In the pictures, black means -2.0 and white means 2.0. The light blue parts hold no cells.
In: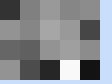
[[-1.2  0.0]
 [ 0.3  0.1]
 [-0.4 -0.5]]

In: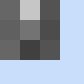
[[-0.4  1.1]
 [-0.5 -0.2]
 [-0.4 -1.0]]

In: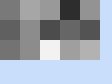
[[-0.1  0.6]
 [-0.5  0.2]
 [-0.2  0.2]]

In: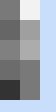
[[-0.1  1.8]
 [-0.4  0.5]
 [ 0.0  0.7]]

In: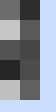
[[-0.3 -1.3]
 [ 1.1 -0.6]
 [-0.7 -0.9]]

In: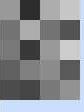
[[ 0.4 -1.3]
 [-0.2  0.7]
 [-0.1 -1.1]]
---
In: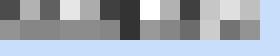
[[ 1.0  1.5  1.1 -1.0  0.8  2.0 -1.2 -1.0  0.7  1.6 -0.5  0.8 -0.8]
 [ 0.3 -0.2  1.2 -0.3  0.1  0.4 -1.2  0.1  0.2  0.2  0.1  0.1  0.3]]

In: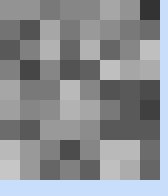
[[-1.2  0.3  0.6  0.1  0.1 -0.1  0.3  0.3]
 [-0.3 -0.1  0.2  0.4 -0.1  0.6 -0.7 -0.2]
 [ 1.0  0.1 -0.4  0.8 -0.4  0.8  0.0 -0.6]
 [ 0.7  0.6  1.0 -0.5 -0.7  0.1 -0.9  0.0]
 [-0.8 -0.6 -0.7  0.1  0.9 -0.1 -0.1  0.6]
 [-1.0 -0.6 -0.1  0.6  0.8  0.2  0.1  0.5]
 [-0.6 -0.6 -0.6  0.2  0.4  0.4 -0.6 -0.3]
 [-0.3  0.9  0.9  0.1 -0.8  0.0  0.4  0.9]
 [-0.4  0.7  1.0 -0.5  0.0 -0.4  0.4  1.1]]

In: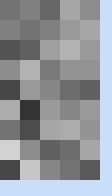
[[ 0.2  0.6 -0.4  0.0 -0.2]
 [ 0.6  0.4  0.0 -0.2  0.0]
 [ 0.4  0.8  0.5 -0.5 -0.7]
 [ 0.3  0.3 -0.1  0.8  0.2]
 [-0.5 -0.3  0.1  0.4 -0.9]
 [ 0.4  0.1  0.4 -1.2  0.7]
 [ 0.3  0.7  0.6 -0.8 -0.2]
 [ 0.6 -0.3 -0.5  0.2  1.3]
 [-0.6 -0.2  0.1  1.1 -0.9]]

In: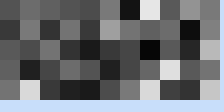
[[-0.1  0.3 -0.6  1.6 -1.7 -0.1 -0.8 -0.7 -0.5 -0.3 -0.7]
 [ 0.0 -1.8 -0.3 -0.5 -0.2  0.5 -1.1 -0.2 -1.2 -0.1 -1.1]
 [ 0.9 -1.4 -0.6 -1.9 -0.9 -1.1 -1.6 -1.2 -0.2 -0.8 -0.6]
 [-0.2 -0.6  1.5 -0.4 -0.9 -1.5 -0.7 -0.3 -0.9 -1.5 -0.5]
 [ 1.1 -1.2 -1.0  1.4 -0.1 -0.8 -1.6 -1.5 -1.1  1.4 -0.2]]

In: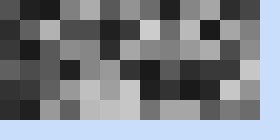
[[-0.9 -1.3  0.6  0.1 -1.5 -0.3  0.3 -0.6  0.7  0.0 -1.6 -1.5 -0.7]
 [ 0.0  0.6 -1.6  0.9 -0.3  1.2 -1.1 -1.5 -0.8 -0.8  0.8 -0.5 -1.3]
 [ 0.2 -0.8  0.7  0.4  0.0  0.1  0.6 -1.3  0.1  0.2 -0.6 -1.6 -1.1]
 [ 1.1 -1.1 -1.1 -1.3 -0.6 -1.6 -1.2  0.4  0.1 -1.5 -0.6 -0.8 -0.5]
 [ 0.3  1.1 -1.4 -1.6 -1.2 -1.5  1.1  0.5  1.0  0.4 -0.5 -1.1 -1.2]
 [-0.3 -0.1 -0.6  0.6  0.6 -0.2  1.1  1.0  0.9 -0.5  0.4 -1.5 -1.3]]

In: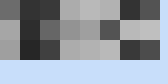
[[-0.7 -1.2  0.8  0.9  0.7 -1.1 -1.2 -0.3]
 [ 1.0  0.9 -0.7  0.5  0.3 -0.4 -1.3  0.6]
 [-0.8 -1.1  0.9  0.8  0.7 -1.0 -1.4  0.5]]
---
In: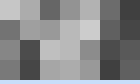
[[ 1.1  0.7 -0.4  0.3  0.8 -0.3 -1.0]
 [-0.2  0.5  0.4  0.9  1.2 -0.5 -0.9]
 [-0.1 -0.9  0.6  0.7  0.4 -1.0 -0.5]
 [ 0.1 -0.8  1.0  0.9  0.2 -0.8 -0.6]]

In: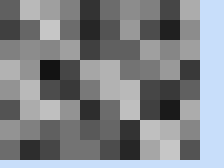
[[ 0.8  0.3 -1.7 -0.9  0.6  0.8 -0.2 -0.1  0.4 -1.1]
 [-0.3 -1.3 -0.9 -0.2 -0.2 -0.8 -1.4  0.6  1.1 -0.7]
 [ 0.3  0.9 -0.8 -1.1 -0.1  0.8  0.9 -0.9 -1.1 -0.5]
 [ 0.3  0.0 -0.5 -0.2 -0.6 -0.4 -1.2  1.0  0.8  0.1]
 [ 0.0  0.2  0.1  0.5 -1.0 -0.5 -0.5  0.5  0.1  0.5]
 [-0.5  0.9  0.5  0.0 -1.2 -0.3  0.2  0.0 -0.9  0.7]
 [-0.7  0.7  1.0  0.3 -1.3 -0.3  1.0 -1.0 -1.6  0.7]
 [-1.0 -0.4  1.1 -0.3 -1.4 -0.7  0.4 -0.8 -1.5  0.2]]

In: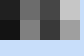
[[-1.7  0.0 -1.1  0.5]
 [-1.5 -0.3 -0.9  1.1]]

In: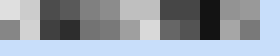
[[ 0.1  1.3 -1.0 -1.3 -0.2 -0.1  0.5  1.4 -0.4 -0.7 -1.7  0.6 -0.1]
 [ 1.5  1.2 -0.8 -0.6  0.0  0.2  1.0  1.0 -0.9 -0.9 -1.7  0.3  0.4]]

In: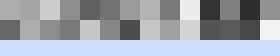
[[-0.4  0.7  0.2 -0.1  1.1  0.1 -0.8  1.1  0.5  1.3 -0.7 -0.6 -0.9  1.8]
 [ 0.7  0.6  1.2  0.2 -0.5 -0.2  0.4  0.8 -0.1  1.7 -1.2  0.0 -1.3  0.3]]

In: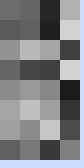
[[-0.6 -0.5 -1.5  1.3]
 [-0.3 -0.4 -1.4  0.8]
 [-0.5 -0.1 -1.1  0.0]
 [-0.4 -0.9 -1.0  1.3]
 [ 0.2  0.4  0.1 -1.6]
 [ 0.6  1.0  0.5 -1.2]
 [ 0.3  0.9  0.6 -1.0]
 [ 0.5  0.2  1.1 -0.8]]
